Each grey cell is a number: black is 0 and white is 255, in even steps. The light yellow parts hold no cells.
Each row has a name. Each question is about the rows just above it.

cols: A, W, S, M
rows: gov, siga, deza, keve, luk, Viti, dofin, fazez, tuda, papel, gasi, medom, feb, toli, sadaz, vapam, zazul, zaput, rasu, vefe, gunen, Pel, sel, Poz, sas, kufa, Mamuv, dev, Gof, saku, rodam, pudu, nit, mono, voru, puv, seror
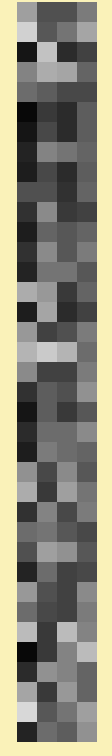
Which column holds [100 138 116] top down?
W
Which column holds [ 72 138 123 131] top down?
M
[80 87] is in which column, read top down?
W

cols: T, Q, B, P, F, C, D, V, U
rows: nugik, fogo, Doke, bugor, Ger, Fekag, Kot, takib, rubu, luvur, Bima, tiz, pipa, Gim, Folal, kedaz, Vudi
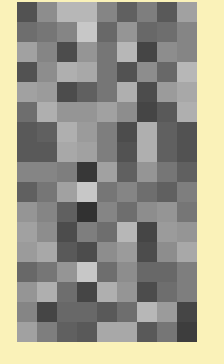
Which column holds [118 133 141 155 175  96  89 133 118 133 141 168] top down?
Q
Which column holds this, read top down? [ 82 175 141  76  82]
C
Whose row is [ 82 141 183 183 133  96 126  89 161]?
nugik

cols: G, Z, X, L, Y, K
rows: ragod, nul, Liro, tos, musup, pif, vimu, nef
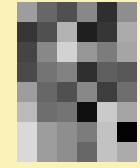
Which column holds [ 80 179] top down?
X
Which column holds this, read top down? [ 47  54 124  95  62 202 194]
Y
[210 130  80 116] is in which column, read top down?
X
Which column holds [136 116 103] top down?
Z
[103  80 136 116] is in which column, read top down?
Z
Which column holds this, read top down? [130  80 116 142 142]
X
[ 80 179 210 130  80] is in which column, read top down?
X

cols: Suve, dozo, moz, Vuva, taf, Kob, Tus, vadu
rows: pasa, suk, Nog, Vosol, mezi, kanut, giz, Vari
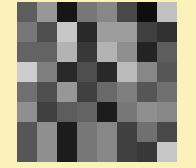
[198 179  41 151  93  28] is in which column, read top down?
moz
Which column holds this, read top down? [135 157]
taf
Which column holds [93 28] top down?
moz
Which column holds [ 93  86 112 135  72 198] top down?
vadu
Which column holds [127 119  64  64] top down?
Kob

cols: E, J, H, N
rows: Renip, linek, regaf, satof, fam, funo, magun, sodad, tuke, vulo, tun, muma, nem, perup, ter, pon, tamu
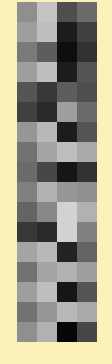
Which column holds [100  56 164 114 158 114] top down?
E
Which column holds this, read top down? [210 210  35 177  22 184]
H

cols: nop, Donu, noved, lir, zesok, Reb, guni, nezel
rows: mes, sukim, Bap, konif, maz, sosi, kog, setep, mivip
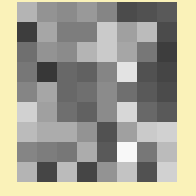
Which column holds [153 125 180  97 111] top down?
lir
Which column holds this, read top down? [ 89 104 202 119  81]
guni
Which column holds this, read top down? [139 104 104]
noved
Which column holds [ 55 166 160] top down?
Donu

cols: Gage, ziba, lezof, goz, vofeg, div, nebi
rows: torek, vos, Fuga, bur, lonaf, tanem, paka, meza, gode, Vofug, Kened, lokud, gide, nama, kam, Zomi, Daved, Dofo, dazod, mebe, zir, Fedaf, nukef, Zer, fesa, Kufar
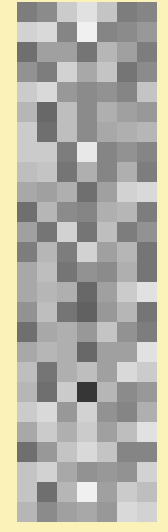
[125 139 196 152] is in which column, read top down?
nebi
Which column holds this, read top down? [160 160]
vofeg
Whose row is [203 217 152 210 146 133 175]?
zir
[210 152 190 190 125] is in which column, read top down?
lezof

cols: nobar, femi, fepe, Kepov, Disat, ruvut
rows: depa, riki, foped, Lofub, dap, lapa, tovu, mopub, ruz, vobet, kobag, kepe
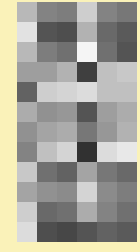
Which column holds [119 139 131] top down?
Disat
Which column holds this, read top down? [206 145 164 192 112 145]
femi
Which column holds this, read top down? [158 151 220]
Disat

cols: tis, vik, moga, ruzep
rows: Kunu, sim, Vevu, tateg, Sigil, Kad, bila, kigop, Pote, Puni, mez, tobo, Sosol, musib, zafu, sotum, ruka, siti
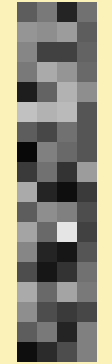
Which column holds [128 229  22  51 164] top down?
moga
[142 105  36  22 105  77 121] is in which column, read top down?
vik
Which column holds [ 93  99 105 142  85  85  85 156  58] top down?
ruzep

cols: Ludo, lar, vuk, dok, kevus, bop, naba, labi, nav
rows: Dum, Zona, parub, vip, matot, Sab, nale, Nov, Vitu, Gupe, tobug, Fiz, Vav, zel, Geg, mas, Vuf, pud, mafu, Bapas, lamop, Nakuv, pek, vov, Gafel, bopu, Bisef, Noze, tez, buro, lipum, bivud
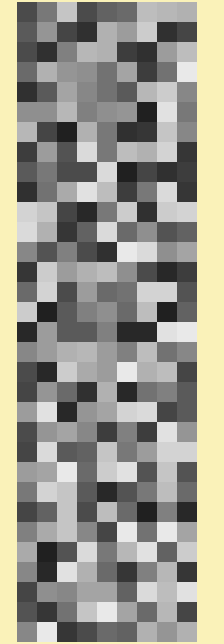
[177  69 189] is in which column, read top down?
nav
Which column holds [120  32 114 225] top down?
naba
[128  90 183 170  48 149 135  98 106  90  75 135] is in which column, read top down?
dok
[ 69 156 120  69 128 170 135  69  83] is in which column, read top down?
Ludo
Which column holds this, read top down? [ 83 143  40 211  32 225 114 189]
labi

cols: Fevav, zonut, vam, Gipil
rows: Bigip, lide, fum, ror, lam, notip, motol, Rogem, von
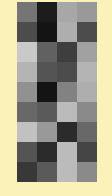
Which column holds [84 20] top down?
zonut
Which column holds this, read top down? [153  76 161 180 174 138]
Gipil
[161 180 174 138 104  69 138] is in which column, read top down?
Gipil
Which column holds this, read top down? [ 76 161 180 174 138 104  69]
Gipil
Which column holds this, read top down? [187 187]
vam
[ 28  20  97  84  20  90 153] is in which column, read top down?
zonut

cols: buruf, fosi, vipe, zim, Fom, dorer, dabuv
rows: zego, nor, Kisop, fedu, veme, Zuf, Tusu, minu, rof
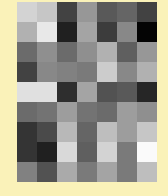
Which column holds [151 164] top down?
zim
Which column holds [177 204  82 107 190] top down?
Fom

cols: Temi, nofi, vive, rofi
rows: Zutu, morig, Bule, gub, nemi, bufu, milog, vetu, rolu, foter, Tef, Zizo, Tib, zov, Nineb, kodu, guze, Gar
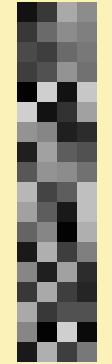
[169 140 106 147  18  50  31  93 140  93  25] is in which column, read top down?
vive
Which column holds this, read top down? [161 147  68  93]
nofi
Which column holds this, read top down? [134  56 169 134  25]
Temi

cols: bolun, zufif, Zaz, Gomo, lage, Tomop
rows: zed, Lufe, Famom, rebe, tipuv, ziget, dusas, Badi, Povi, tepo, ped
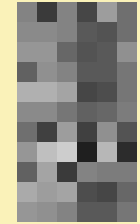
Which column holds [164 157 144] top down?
zufif
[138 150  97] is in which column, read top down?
bolun
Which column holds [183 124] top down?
lage
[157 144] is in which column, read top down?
zufif

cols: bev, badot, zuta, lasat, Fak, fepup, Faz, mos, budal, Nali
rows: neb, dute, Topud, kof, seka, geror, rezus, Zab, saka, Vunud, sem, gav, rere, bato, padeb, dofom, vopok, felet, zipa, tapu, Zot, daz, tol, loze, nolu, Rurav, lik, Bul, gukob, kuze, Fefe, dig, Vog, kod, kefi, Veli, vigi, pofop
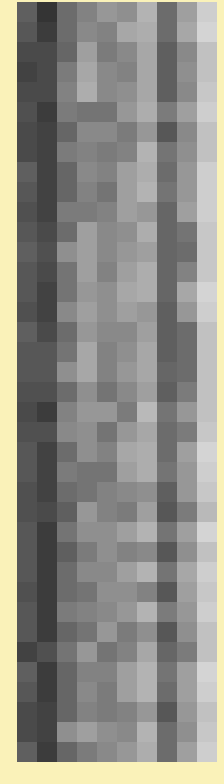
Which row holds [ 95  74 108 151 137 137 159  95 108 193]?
vopok
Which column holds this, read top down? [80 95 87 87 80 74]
bev
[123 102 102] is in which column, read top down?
zuta

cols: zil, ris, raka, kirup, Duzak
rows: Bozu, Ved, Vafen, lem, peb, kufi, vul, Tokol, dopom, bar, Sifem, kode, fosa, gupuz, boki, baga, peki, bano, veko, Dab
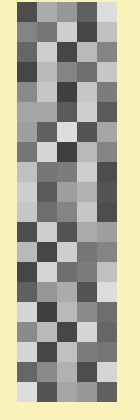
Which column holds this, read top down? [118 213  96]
Duzak
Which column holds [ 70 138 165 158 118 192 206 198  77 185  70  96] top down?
zil
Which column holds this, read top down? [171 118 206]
ris

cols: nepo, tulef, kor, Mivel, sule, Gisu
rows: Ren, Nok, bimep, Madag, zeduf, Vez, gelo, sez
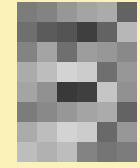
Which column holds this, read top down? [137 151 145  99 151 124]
Gisu
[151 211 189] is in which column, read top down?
kor
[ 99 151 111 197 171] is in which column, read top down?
sule
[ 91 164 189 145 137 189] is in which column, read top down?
tulef
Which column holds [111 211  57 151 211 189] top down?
kor
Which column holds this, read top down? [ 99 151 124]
Gisu

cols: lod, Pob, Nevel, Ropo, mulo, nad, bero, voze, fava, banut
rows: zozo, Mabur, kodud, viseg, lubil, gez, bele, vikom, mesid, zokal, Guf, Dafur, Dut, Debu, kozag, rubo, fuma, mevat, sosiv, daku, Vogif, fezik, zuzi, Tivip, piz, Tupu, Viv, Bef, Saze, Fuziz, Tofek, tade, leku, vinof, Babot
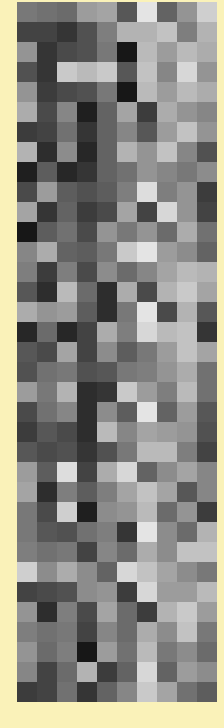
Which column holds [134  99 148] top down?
mulo
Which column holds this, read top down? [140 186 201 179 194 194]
fava
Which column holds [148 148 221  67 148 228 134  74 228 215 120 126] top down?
bero

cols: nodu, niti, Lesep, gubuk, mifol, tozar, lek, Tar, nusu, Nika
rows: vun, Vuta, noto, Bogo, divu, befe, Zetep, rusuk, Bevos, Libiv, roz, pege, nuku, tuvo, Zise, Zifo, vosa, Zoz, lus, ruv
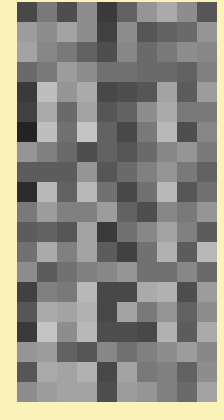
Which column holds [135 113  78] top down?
tozar
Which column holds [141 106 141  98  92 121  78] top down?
nusu
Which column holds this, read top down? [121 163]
Lesep

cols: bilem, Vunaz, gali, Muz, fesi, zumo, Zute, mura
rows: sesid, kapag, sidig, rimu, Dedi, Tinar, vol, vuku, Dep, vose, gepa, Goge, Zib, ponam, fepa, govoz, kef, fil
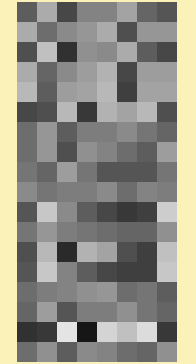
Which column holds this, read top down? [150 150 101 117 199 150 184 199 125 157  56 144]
Vunaz
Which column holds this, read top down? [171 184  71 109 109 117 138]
bilem
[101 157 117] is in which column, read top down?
mura
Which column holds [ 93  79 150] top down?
Vunaz
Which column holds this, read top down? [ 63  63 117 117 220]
Zute

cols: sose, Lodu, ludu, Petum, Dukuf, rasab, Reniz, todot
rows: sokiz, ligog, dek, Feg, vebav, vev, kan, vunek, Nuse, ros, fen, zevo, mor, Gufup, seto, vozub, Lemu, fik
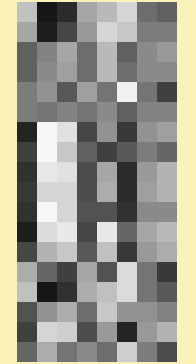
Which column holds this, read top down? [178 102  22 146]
Lodu
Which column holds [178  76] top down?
todot
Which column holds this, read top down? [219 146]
rasab
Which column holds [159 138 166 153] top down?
Reniz
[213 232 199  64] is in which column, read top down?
ludu

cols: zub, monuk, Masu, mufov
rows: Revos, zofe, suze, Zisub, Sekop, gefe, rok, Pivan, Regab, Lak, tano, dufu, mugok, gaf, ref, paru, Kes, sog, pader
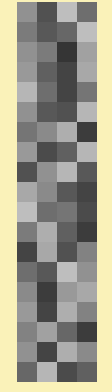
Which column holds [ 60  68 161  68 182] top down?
monuk
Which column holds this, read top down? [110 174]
monuk
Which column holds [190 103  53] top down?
Masu

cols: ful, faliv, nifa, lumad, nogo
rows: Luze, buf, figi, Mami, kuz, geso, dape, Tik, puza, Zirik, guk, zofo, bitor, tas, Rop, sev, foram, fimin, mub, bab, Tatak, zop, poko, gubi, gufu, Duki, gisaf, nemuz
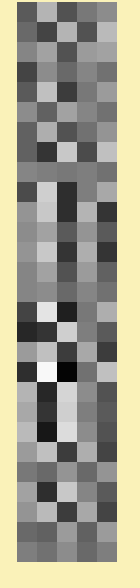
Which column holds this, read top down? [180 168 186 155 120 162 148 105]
ful
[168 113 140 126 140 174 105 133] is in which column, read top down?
lumad
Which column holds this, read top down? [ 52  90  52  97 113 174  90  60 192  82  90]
nogo
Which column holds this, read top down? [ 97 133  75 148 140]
ful
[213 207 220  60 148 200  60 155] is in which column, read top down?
nifa
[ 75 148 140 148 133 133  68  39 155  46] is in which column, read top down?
ful
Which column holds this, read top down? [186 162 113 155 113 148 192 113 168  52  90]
nogo

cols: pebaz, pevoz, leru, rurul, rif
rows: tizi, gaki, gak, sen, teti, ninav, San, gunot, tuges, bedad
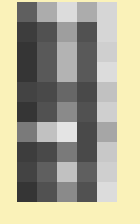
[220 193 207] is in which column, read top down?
rif
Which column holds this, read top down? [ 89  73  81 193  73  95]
pevoz
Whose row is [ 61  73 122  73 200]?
gunot

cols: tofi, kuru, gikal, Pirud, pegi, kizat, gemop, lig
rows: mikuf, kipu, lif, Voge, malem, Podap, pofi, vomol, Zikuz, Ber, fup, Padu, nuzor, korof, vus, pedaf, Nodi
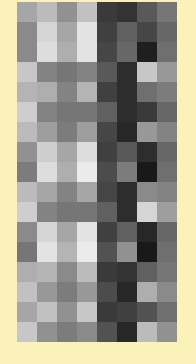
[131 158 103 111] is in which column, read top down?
lig
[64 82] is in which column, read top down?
pegi
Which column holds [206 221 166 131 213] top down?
kuru
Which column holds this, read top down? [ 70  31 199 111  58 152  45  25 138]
gemop
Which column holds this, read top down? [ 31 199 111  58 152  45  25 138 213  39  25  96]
gemop
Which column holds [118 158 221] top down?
Pirud

